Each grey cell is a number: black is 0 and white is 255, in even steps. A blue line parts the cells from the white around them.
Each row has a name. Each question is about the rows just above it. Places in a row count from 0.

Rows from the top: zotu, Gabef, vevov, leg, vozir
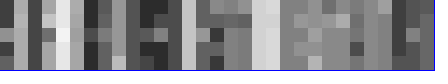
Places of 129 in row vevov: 11 16 20 21 27 29
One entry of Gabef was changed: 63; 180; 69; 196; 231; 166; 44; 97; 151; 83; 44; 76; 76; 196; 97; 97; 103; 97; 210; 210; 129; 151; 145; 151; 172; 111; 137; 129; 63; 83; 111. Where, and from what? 30, 103
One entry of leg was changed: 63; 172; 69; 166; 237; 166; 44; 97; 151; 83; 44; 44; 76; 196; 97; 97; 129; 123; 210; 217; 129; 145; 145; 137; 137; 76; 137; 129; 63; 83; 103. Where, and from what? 4, 231

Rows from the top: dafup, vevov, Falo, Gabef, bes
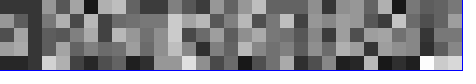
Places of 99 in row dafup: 9 16 19 20 21 26 31
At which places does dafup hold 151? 3 15 17 25
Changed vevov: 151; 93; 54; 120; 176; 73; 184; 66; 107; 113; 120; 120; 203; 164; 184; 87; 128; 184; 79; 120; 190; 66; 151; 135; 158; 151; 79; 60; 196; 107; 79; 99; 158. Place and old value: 26, 87
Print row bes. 39; 39; 54; 210; 176; 66; 39; 79; 99; 31; 47; 151; 151; 224; 143; 73; 107; 24; 79; 113; 170; 47; 79; 135; 31; 39; 184; 24; 47; 31; 253; 203; 216
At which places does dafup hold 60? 10 11 14
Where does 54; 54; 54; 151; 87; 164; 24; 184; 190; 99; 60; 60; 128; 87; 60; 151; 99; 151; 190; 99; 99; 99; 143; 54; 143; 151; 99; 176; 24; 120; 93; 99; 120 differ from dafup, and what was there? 7, 176
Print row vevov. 151; 93; 54; 120; 176; 73; 184; 66; 107; 113; 120; 120; 203; 164; 184; 87; 128; 184; 79; 120; 190; 66; 151; 135; 158; 151; 87; 60; 196; 107; 79; 99; 158

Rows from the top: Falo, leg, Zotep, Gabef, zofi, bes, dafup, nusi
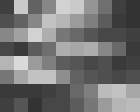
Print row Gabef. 71; 58; 92; 111; 174; 167; 174; 135; 104; 58
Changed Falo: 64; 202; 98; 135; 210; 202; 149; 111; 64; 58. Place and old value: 9, 51
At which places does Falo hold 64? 0 8

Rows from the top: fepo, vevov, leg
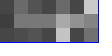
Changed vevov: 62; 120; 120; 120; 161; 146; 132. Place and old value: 4, 169
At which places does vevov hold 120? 1 2 3
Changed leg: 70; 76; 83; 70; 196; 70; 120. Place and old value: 6, 113
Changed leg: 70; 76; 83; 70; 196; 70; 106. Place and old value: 6, 113
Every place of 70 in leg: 0 3 5
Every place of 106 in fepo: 1 4
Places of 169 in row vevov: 4

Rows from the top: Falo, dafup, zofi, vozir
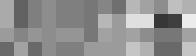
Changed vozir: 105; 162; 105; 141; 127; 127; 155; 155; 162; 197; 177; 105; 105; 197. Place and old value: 8, 155
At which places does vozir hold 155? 6 7 8
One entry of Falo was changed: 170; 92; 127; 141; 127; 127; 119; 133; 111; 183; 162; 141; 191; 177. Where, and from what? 1, 98

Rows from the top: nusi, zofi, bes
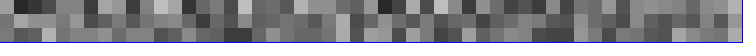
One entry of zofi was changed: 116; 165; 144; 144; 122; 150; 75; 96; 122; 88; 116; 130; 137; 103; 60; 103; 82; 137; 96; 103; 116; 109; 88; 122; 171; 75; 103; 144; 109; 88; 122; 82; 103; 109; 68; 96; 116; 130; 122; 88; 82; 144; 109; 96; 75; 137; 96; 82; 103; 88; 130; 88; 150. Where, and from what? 36, 109
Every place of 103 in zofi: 13 15 19 26 32 48
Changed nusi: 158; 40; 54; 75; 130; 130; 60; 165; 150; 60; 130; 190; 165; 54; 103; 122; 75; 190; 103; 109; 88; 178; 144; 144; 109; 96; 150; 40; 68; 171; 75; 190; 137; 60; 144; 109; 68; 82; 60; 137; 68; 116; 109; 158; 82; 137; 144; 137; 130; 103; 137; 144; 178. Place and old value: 43, 150
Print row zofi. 116; 165; 144; 144; 122; 150; 75; 96; 122; 88; 116; 130; 137; 103; 60; 103; 82; 137; 96; 103; 116; 109; 88; 122; 171; 75; 103; 144; 109; 88; 122; 82; 103; 109; 68; 96; 109; 130; 122; 88; 82; 144; 109; 96; 75; 137; 96; 82; 103; 88; 130; 88; 150

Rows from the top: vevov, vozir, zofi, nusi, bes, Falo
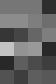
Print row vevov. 118; 118; 118; 46
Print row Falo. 82; 62; 94; 88
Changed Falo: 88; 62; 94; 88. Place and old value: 0, 82
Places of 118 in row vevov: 0 1 2

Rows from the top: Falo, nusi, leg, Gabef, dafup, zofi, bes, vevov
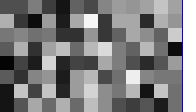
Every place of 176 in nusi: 0 11
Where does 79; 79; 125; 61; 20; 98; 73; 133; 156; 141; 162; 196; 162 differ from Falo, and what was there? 9, 149

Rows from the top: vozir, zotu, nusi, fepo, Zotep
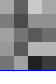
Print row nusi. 160; 117; 89; 110
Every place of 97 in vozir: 1
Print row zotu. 124; 75; 145; 145
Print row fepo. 152; 89; 181; 181

